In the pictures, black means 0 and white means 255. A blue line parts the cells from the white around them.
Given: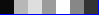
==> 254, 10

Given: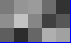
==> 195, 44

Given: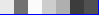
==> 251, 60

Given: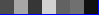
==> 210, 16

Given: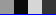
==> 214, 10

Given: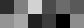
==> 210, 1

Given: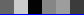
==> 203, 3

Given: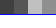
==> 192, 64
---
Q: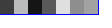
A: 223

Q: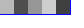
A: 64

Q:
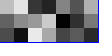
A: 132

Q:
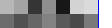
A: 23

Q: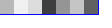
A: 149

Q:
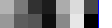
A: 172

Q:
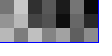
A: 27

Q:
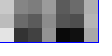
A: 91
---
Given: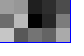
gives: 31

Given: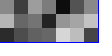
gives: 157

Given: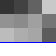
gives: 98

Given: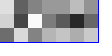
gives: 131

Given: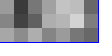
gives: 119

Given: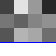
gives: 153

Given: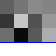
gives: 138
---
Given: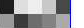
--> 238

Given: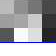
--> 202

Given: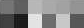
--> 184

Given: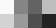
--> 99

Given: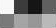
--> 21

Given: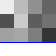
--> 93
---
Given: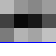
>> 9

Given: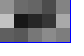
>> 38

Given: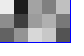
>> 156

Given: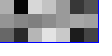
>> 154

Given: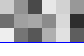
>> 139

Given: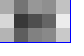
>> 78

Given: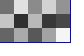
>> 185

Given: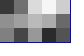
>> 186

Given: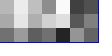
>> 223

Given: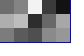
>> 45
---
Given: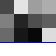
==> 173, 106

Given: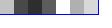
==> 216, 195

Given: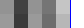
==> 197, 154

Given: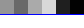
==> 2, 149

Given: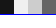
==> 101, 21

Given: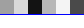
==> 74, 160

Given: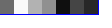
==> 40, 107

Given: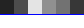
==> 55, 35
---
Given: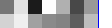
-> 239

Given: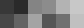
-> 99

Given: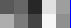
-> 123

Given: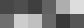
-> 205

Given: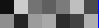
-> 36

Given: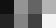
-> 132
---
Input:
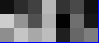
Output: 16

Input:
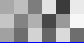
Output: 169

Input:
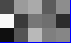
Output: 72

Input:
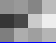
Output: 146

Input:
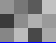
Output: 148

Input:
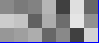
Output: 137

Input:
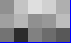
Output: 144

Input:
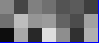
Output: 136

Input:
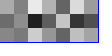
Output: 171
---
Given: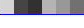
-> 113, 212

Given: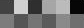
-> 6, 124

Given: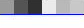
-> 200, 155

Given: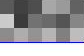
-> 98, 140

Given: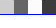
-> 60, 206

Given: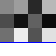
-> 184, 112

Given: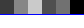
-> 0, 59

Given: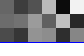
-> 242, 75

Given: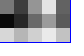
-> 98, 215
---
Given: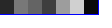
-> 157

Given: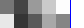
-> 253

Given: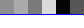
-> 5

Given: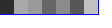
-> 139

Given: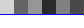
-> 128

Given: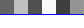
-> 62
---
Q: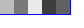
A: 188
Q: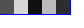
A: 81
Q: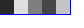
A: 41
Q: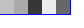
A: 193
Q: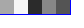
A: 168
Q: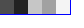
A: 77
